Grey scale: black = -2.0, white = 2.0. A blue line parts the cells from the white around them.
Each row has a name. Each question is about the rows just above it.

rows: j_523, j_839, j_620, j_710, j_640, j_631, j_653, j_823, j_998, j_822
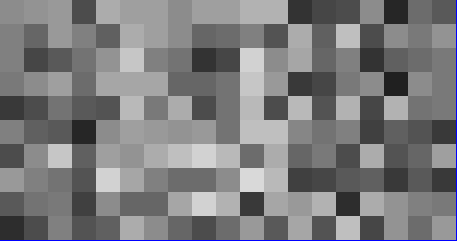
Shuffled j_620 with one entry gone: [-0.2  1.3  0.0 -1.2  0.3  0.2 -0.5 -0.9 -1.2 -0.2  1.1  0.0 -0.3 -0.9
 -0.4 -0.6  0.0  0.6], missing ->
[-0.1]
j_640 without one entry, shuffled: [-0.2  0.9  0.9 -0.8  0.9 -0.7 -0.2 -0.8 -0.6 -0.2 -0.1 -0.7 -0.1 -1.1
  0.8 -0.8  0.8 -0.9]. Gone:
[0.7]
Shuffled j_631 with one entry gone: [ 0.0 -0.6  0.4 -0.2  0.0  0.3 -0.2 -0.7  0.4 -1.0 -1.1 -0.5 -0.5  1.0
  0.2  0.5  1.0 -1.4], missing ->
[0.1]

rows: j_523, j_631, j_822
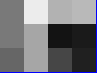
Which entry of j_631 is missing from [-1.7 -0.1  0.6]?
[-1.6]
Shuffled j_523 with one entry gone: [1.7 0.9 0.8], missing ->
[-0.1]
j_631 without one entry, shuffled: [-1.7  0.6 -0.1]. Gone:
[-1.6]

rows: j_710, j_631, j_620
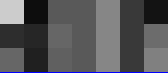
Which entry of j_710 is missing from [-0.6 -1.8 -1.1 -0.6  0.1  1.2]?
[-1.7]
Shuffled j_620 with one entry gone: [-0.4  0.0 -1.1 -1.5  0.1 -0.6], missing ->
[-0.5]
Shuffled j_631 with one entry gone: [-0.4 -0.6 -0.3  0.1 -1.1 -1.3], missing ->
[-1.4]

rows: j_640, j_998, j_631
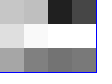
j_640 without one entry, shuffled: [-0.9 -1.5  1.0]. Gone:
[1.1]
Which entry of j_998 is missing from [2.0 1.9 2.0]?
[1.5]
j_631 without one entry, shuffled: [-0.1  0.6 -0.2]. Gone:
[0.0]
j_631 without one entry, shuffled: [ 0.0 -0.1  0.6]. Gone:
[-0.2]
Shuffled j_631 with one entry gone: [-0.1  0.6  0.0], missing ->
[-0.2]
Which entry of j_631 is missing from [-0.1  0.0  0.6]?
[-0.2]
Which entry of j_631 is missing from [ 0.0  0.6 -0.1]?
[-0.2]

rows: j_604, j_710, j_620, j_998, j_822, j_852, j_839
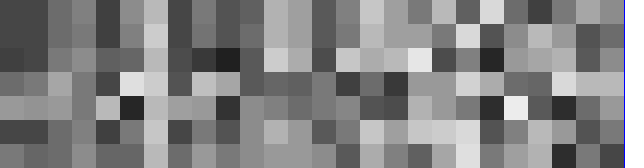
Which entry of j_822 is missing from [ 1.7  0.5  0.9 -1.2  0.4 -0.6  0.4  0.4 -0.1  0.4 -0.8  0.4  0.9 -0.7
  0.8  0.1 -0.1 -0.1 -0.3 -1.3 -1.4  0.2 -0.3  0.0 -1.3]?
[0.3]
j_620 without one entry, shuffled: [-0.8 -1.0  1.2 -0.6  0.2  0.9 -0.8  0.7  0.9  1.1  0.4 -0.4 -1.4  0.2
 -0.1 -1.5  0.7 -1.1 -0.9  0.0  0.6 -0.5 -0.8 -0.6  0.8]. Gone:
[1.6]
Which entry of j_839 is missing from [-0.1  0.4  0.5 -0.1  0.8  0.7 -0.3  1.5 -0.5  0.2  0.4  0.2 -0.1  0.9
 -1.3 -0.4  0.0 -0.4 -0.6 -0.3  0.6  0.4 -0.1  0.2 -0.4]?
[-0.9]
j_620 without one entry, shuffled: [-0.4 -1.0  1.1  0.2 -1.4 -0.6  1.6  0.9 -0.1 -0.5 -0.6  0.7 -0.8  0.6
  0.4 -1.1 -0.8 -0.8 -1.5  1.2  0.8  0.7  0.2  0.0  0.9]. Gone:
[-0.9]
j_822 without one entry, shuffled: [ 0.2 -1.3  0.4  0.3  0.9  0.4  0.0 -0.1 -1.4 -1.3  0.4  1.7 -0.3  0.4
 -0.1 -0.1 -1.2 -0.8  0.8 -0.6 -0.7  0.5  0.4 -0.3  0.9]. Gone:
[0.1]
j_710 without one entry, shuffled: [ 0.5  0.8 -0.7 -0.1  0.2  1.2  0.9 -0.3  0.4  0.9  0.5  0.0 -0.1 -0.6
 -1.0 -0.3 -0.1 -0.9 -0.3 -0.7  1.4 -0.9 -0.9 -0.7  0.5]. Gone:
[-0.2]
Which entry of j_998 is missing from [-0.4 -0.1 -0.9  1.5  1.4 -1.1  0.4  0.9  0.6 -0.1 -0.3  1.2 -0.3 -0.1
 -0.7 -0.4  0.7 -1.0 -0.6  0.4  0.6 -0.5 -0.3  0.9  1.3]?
[1.0]

